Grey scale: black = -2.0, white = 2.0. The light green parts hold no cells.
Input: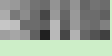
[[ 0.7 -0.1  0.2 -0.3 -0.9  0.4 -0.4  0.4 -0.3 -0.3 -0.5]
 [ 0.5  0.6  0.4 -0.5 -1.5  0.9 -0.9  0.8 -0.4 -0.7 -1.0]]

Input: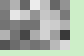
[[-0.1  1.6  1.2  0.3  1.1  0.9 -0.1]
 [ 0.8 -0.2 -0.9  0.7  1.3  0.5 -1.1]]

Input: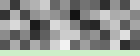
[[-1.2  0.8 -0.9  0.3  0.6  0.3 -0.1 -1.7  0.1  0.7  1.3  0.7  0.8  0.1]
 [ 0.2 -0.7  0.1 -1.2 -0.5  0.5  1.2  1.2 -0.1  0.3 -1.0  0.8  1.5 -0.4]]

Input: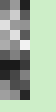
[[ 0.4  1.2 -0.6]
 [ 0.5  1.5 -0.6]
 [-0.6  0.0 -0.7]
 [-1.4 -0.9  0.0]
 [ 0.5  0.2 -1.4]]

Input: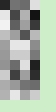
[[ 1.6 -0.9  0.8 -1.7]
 [ 1.0  0.5 -0.7  0.9]
 [ 0.4  1.2  1.2 -0.1]
 [ 1.2 -1.0  0.5 -1.3]
 [ 0.8  1.6  0.6  1.2]]

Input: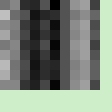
[[ 1.0 -0.3 -0.7 -1.7 -1.4 -1.3 -0.7 -0.1  0.2 -0.4]
 [ 0.6 -0.1 -0.9 -1.6 -1.2 -1.6 -0.7  0.1  0.4 -0.6]
 [ 0.4  0.0 -1.0 -1.6 -1.1 -1.7 -0.7  0.2  0.5 -0.7]
 [ 0.7 -0.1 -0.9 -1.6 -1.3 -1.5 -0.7  0.1  0.3 -0.5]]

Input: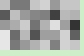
[[-0.6  1.0  0.4  0.1  0.0 -1.0  0.9  0.8]
 [ 1.6 -0.3  0.9 -0.7  0.5  0.5  1.3 -0.5]]

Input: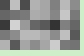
[[-0.4 -0.2 -0.1  0.7  0.6  0.1  1.1 -0.1]
 [-0.1  0.2  0.9  0.9  0.7  0.2  1.0 -0.6]]

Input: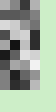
[[-0.6 -0.6 -0.5  0.0]
 [-0.8  1.1  1.3 -1.3]
 [-1.6 -0.5  1.5  1.3]
 [ 0.0 -1.5 -0.4  0.3]]
